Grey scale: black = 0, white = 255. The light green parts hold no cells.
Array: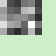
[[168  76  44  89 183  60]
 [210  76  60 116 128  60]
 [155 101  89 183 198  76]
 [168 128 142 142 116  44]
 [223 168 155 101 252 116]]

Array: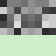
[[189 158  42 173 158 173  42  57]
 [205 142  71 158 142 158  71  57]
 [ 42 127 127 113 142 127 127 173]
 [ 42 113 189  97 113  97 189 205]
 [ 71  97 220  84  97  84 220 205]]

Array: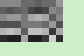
[[ 45  32  32 166  32  32  58 208  45]
 [ 82  82  82 121 121 121 106 152  82]
 [ 94  82  94 106  70  58  70 136 121]
 [136 136 136 106 106  94 106 106 152]
 [136 152 152 121 166 179 166  94 136]
 [179 192 179  94 192 192 179  58 166]]

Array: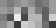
[[140 170  58 206 194 170 111  58]
 [140 125 140 156 140 111 125 156]
 [156 140 182  97 170 125  97 156]
 [125  82 235  70 182 182  97 206]]

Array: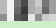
[[143 242  89  74 229 143 201 213]
 [186 242 105  58 172 186 105 158]
 [186 242 117  74 172 201 117 158]]

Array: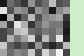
[[  9 175  38  95 188  81 135 148 163  54]
 [200  95  69  95  54 148  69  38  69 188]
 [ 25 108  81  54 148  81 108 188  81  95]
 [ 69 175 120 163 212  69 188 108 228  38]
 [163 108 135 120 200  81 212 148 244  69]
 [228  81 148 135  54 148 120  25 135 163]
 [ 69  95 188 200 108  95 120 108 135  25]
 [163  54 228 175  54 108 148 120 120  38]]

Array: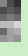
[[133  75  47]
 [ 75  91  75]
 [105 121 105]
 [147 161 147]
 [105 161 173]
 [188 188 212]]

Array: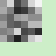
[[169  99  30  99 201 229]
 [169 128  42  58 113 185]
 [157 213  70 113 213 244]
 [157  99  86 113 185 185]
 [128  99 157 169 142 142]
 [128 142 213  70  86  42]]
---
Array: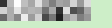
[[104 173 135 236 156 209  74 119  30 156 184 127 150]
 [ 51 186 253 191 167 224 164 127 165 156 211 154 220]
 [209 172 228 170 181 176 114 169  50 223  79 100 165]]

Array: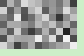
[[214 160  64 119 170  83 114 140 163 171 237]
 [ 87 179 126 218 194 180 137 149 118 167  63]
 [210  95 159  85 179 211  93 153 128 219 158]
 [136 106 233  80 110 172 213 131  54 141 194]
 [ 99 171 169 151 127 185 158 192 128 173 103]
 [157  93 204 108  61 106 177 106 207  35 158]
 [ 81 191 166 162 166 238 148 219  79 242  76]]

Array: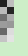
[[196 227]
 [ 33 190]
 [186  37]
 [111 173]
 [156 152]
 [104 220]]

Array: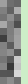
[[122 140 113]
 [159 110 102]
 [128  98 173]
 [115 141 102]
 [168 124  79]
 [100 126 156]
 [ 63 129 161]
 [130  93 162]
 [133 145  88]
 [118  89 202]
 [133  57 194]
 [ 85  84 216]]

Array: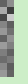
[[152  99]
 [ 98 142]
 [169  62]
 [ 71 202]
 [133  95]
 [152 112]
 [ 98 146]
 [155 128]
 [126  97]
 [108 123]
 [137  93]]

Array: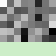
[[159 116 187  13 164 143  68  50]
 [250 107 194 129 134  36 116 160]
 [ 87 171  82  89 130 108 113 106]
 [181 111 134 187 127  27 129 179]
 [ 98  69 190 139 121 106 101 217]
 [192 183 124  21 145 176 130   2]]

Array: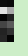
[[ 38   4]
 [ 12   9]
 [225 169]
 [  4  32]
 [ 69  90]
 [ 35  50]]

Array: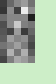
[[ 69 127 168 155 127]
 [ 61 104 137 155 113]
 [ 54 141  64 236 140]
 [109 135 134 135  32]
 [ 79 136 202 128 117]
 [ 86  66 155  59 102]
 [ 94 158 133 144  85]
 [116 133 159 125  71]
 [ 89 177 117 175  92]]

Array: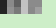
[[ 36 146 121 195 137 159]
 [ 35 138  96 194 139 139]]
